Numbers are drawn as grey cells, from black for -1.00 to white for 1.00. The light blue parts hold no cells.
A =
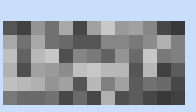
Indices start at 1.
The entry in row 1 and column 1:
-0.33
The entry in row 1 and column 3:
0.16
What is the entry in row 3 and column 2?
-0.23
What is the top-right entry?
-0.55
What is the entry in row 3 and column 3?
0.44
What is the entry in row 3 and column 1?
0.50
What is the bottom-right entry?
-0.49
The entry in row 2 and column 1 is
0.32
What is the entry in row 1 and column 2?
-0.49
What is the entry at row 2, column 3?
0.32

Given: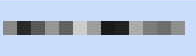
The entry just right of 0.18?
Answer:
-0.24
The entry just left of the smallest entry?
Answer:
0.24

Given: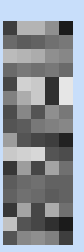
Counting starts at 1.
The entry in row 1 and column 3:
0.41
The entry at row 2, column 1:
-0.17
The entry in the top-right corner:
-0.79
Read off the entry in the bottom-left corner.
-0.34
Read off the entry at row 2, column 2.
-0.28
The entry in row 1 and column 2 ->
0.41
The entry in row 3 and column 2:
0.41
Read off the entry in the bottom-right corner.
-0.51
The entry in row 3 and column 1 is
0.47
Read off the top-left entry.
-0.51

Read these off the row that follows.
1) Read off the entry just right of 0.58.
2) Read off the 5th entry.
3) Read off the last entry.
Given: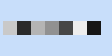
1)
-0.67
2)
-0.45
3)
-0.83

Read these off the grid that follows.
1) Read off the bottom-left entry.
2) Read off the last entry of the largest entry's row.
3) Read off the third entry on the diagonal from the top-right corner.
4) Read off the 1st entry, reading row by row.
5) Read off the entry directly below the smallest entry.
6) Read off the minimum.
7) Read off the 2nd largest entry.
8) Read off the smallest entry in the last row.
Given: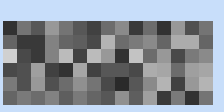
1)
-0.21
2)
0.08
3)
-0.43
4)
-0.61
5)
0.13
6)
-0.67
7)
0.53
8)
-0.61

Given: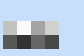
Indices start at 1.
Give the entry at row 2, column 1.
-0.32
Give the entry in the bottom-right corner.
-0.44
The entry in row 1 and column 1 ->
0.52

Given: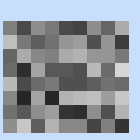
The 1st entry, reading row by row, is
0.00
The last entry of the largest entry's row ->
0.68
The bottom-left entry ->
0.11
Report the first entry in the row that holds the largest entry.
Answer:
-0.16
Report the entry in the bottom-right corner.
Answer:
-0.59
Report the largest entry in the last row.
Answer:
0.56
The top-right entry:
0.34
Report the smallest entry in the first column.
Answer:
-0.21
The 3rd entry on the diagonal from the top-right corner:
0.17
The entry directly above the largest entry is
-0.05
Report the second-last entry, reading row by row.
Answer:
0.00
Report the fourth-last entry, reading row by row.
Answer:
0.06
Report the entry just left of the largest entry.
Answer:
-0.16
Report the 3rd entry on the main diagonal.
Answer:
0.06
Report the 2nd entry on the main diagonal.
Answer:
-0.05

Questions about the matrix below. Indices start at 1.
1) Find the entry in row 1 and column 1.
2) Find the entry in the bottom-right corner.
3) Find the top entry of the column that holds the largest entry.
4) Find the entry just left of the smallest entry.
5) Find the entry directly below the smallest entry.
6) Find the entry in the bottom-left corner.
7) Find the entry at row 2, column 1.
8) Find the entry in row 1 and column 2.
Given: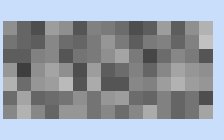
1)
0.12
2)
0.29
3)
0.40
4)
0.18
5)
-0.15
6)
0.06
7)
-0.09
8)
-0.21
